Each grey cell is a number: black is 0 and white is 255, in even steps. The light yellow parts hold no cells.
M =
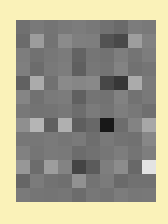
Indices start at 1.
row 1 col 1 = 112
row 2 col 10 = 129
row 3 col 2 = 113
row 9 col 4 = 118
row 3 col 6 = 117
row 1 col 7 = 113
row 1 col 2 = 121
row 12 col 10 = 113
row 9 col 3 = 122
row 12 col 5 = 145
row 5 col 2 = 171
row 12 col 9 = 113
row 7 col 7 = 116
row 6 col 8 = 130
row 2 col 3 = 115
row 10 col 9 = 116
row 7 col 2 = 115
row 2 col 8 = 73
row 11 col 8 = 140
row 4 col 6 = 119
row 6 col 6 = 116
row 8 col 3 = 95
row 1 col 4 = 121
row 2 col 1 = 107
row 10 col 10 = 126
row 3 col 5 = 99
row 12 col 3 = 114
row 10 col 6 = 113
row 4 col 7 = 116
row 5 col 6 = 137
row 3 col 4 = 123
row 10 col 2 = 117
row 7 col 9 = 120
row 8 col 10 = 167
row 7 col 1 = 120
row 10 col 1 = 129
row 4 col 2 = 108

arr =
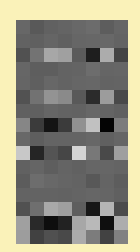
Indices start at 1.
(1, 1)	103
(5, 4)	99
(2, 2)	96
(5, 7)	99
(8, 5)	145
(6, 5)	89
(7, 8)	96
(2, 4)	96
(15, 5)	167
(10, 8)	159
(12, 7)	100
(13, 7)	101
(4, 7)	101
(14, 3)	169
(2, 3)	101
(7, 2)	96
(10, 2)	37
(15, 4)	34
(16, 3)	80
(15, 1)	160
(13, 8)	96
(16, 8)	129
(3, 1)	81
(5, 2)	95
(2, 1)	98
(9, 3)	100
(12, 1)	92
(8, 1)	134
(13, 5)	100
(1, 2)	89
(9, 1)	104
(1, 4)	100
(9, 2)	94

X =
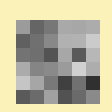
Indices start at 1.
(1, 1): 155
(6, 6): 138
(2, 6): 203
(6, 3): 161
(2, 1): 96
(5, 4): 64
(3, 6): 183
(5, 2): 166
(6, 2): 107
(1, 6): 172
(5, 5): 113

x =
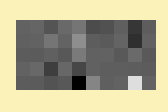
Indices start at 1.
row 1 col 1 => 98
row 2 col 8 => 100
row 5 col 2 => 91
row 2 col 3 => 117
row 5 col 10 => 99
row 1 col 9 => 54
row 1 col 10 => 93
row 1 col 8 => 95
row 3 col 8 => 89
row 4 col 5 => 71
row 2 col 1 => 96
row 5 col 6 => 133
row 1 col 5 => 117
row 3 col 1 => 92

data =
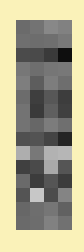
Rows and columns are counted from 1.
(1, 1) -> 107
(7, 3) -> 95
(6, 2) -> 62
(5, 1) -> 126
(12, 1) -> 106
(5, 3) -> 125
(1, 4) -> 129
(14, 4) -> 97
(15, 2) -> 109
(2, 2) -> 109
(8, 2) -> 103
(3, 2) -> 74
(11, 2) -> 74
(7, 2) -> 58
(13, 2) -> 199
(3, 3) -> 58
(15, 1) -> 106
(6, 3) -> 87
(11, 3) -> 169
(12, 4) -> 60

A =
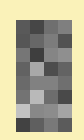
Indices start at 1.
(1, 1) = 89
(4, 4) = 99
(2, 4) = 82
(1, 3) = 111
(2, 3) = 124
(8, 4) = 91
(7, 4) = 164
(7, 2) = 136
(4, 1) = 98
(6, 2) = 185

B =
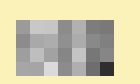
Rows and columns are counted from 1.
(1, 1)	155
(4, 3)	218
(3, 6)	119
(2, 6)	137
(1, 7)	121
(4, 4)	140
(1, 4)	140
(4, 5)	175
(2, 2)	169

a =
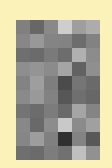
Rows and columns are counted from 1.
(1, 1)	128
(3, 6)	140
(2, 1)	135
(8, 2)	105
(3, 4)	109
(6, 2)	153
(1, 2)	103
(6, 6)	103
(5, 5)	117
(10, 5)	191
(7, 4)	106
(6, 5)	111
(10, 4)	113
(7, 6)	132
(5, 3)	126
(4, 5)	98
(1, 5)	158
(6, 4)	87

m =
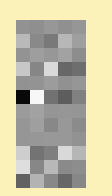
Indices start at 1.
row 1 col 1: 146
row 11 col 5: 141
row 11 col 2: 135
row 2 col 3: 121
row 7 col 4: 150
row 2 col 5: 159
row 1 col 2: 143
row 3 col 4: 162
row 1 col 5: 150
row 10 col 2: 115
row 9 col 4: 152
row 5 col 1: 146
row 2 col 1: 185
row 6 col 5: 129
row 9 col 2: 151
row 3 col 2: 158
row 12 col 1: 98
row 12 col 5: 135
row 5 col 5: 150
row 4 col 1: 199

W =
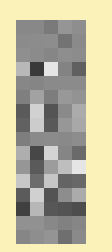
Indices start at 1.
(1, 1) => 136
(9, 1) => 126
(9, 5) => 141
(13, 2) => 208
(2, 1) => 139
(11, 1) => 150
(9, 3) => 139
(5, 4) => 139
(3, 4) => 142
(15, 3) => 136
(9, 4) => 137
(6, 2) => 162
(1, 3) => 122
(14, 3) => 87
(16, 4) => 111
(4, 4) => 131
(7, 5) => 171
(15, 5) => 134
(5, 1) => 135
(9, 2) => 138
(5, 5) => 139
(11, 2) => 90
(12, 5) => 104

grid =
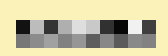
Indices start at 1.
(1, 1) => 18
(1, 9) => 241
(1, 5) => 222
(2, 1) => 119
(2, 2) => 140
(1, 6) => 201
